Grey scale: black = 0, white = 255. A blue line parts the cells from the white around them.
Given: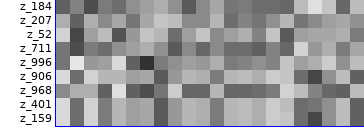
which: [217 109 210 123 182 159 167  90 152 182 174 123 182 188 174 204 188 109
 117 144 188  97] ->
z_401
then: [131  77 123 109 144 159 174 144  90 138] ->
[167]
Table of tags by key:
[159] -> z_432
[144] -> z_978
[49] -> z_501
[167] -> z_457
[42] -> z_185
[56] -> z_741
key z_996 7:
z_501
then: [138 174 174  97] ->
[223]
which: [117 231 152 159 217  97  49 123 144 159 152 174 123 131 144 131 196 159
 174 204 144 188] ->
z_996

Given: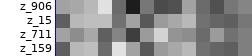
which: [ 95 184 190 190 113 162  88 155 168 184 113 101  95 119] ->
z_15
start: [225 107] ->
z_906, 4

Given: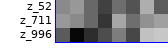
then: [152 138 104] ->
[53]
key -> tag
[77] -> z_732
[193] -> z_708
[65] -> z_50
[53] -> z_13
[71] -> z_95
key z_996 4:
z_732
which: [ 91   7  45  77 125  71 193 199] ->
z_996

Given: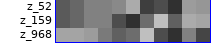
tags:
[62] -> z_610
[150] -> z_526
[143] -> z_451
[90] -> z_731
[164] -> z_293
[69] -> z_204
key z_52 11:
z_526
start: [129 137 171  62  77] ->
z_52, 4
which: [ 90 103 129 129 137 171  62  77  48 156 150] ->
z_52
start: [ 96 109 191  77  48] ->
z_968, 5
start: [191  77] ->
z_968, 7

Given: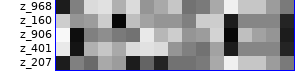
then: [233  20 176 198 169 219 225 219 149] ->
[128]
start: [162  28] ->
z_401, 12
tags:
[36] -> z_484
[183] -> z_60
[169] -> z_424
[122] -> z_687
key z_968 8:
z_424
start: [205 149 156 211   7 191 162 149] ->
z_906, 9
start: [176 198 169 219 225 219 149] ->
z_401, 3
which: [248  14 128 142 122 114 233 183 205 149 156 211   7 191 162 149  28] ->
z_906
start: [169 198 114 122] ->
z_968, 8

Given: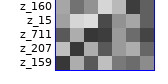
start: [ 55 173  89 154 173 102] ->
z_207, 2
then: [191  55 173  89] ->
[154]
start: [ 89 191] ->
z_159, 3
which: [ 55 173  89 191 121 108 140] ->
z_159

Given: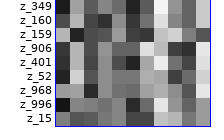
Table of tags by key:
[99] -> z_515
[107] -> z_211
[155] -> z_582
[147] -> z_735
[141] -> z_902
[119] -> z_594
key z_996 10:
z_515
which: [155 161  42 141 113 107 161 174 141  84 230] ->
z_968
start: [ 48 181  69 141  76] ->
z_401, 1
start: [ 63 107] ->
z_52, 9

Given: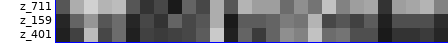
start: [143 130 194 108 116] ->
z_401, 17
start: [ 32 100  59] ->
z_401, 13
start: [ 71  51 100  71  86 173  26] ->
z_159, 7
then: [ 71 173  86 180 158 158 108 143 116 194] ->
[130]

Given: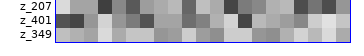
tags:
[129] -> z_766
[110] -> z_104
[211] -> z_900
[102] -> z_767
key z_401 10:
z_104
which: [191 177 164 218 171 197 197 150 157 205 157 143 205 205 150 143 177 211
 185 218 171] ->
z_349

